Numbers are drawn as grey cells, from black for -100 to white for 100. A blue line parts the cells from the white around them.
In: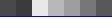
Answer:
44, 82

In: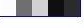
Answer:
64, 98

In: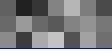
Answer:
-30, 53

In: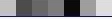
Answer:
-3, 73

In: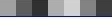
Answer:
36, 64

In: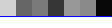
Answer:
-57, 65

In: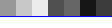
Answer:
-37, 85

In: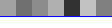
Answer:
37, 52

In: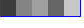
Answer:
25, 56

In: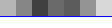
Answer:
-17, 69
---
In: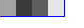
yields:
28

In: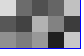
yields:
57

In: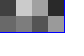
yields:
26

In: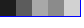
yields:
32

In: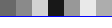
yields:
65

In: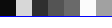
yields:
69

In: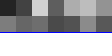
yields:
48

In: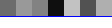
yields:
37

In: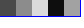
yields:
27
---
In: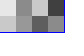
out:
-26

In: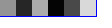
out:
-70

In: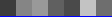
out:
-42

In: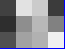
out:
-54

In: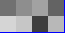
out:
-22

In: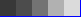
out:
-40

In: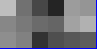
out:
-61

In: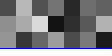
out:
-80

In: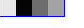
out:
-15
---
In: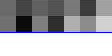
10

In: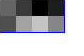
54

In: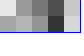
-60

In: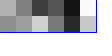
-68

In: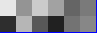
-10

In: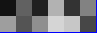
56

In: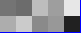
19
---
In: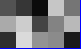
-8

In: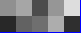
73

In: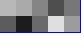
-7

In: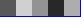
36

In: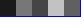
-25

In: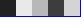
66

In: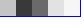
93
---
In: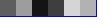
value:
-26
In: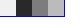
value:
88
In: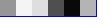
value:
18
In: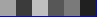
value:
28
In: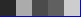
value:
-69
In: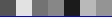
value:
-34
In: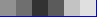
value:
14
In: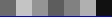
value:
-16
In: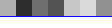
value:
37
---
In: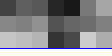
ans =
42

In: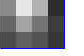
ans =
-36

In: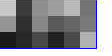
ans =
-42

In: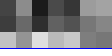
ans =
74

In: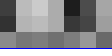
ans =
-2

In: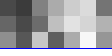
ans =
55

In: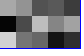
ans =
-19

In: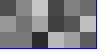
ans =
-66

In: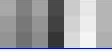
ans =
10

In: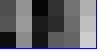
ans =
-84
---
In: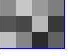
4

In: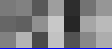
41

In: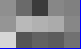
-33

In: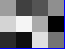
-89

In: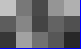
27

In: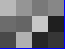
39

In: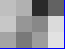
-5

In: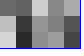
-69

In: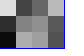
36

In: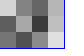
-37
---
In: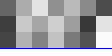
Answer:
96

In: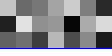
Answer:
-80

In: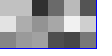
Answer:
-6

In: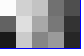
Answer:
-70

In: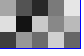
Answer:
-20

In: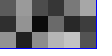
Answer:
-35
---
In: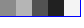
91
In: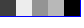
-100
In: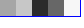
94
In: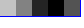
-35
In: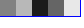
82
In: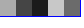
-16
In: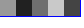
-47
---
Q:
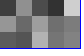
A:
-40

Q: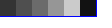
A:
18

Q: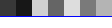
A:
73

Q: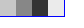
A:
6

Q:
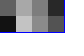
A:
32

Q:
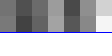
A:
-43

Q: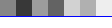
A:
65

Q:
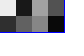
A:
-81

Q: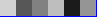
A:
49
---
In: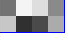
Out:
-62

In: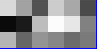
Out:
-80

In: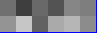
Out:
55

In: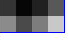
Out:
-42

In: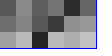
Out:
3

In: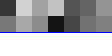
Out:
31

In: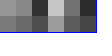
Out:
-16

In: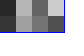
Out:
25
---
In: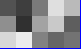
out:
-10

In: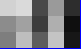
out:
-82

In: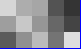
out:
74

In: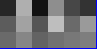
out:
-1

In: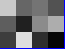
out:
-96

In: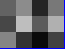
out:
-49
